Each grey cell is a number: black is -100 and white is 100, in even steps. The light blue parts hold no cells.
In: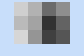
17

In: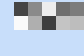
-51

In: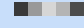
68

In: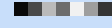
89

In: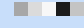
94

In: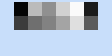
29

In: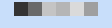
42
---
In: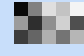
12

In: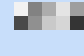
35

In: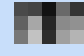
-70

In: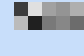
26

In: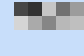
55

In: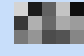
-18

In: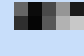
-43

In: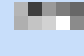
21

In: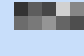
-45

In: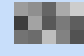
-31
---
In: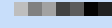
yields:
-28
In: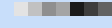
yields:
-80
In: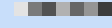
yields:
-20
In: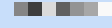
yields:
15
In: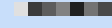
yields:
-75
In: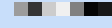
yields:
0
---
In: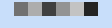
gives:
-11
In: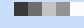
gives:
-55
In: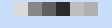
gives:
71
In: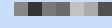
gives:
6
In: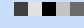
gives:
-50
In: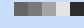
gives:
-21
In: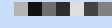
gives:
41
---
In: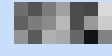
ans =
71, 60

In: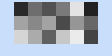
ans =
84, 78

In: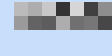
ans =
68, 57

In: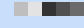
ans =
78, 49

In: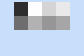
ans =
99, 83

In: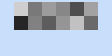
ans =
62, 51

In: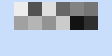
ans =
86, 75

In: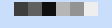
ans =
87, 43

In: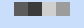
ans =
62, 22
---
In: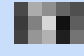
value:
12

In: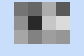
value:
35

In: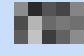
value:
-34

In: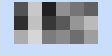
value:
-75

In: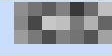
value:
-27

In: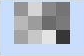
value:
7

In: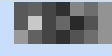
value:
-46

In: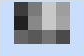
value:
57

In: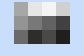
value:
91
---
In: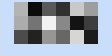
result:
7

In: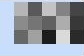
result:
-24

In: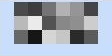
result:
7

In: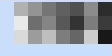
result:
-60

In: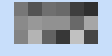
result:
14

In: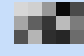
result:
-58

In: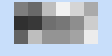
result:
-7

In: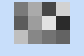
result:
23
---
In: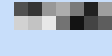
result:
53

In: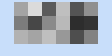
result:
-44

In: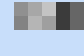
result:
42

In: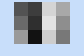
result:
-63

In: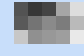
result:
-9

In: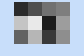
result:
83

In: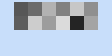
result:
61

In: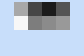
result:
-2

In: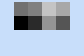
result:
-67

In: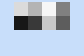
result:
-55
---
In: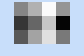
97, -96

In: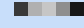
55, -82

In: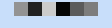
59, -96

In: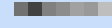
49, -49

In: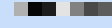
78, -95

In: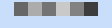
58, -52

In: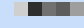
62, -64

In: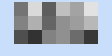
77, -61
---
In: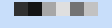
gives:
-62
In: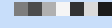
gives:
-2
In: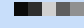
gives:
-92
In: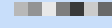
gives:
44
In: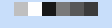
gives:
50
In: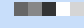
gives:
-20
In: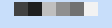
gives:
-49
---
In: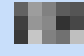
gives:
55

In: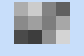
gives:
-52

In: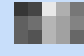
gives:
-35

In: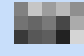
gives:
-32

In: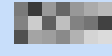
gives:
29

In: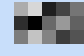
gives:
53

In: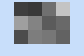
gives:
-2
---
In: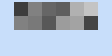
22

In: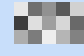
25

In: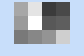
100

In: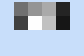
99

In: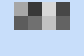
-12

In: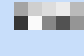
6
